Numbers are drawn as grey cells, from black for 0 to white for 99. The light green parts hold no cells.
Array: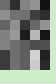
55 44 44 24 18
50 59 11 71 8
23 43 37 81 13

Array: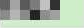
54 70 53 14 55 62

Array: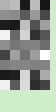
55 54 35 59 28
94 40 82 19 33
26 62 44 61 99
10 12 83 22 66

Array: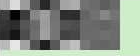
23 1 23 52 61 44 18 18 39 44 52 45
17 8 30 43 62 46 26 27 41 41 43 42

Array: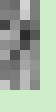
50 49 78 48
69 62 17 33
64 31 61 53
47 48 72 56

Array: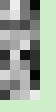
77 87 47 31
78 68 70 58
16 84 7 18
83 69 73 2
23 70 76 91
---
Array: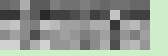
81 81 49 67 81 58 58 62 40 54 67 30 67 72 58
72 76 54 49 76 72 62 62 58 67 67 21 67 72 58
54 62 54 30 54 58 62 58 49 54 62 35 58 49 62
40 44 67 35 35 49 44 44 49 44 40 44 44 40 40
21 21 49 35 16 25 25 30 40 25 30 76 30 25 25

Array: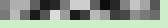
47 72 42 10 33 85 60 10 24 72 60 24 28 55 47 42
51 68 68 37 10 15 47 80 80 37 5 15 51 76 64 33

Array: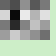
61 79 66 56 43
39 30 56 34 47
47 16 51 75 61
83 4 91 70 87

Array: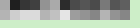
70 80 85 85 70 75 89 61 57 52 70 57 52
66 12 21 25 57 66 17 29 33 29 47 33 37

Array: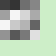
62 95 83 66
95 78 70 39
57 34 47 87
25 20 43 52

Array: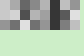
78 82 31 70 62 21 35 87
78 66 40 53 70 21 74 58
58 44 87 44 58 21 49 74
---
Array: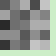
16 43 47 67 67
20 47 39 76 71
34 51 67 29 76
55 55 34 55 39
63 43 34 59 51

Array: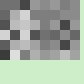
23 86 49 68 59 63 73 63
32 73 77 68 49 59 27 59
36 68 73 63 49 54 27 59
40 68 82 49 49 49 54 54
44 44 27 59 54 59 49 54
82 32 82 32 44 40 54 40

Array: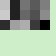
17 62 67 22 0
75 13 45 35 49
79 13 40 31 54

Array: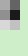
56 10
66 39
84 75

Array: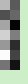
31 40
45 7
59 17
64 2
72 35
81 49
98 26

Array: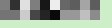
45 45 79 27 14 4 59 59 74 54
49 19 87 49 9 92 40 36 64 36

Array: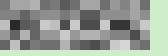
39 74 35 47 43 43 69 43 35 30 43 78 83 51 43
47 64 64 69 43 47 35 43 64 64 43 59 51 64 43
51 51 39 51 55 55 47 55 35 35 55 55 55 64 55
59 39 69 39 59 59 78 59 69 69 59 51 51 30 59
74 16 35 39 78 74 30 78 30 30 78 21 21 55 78
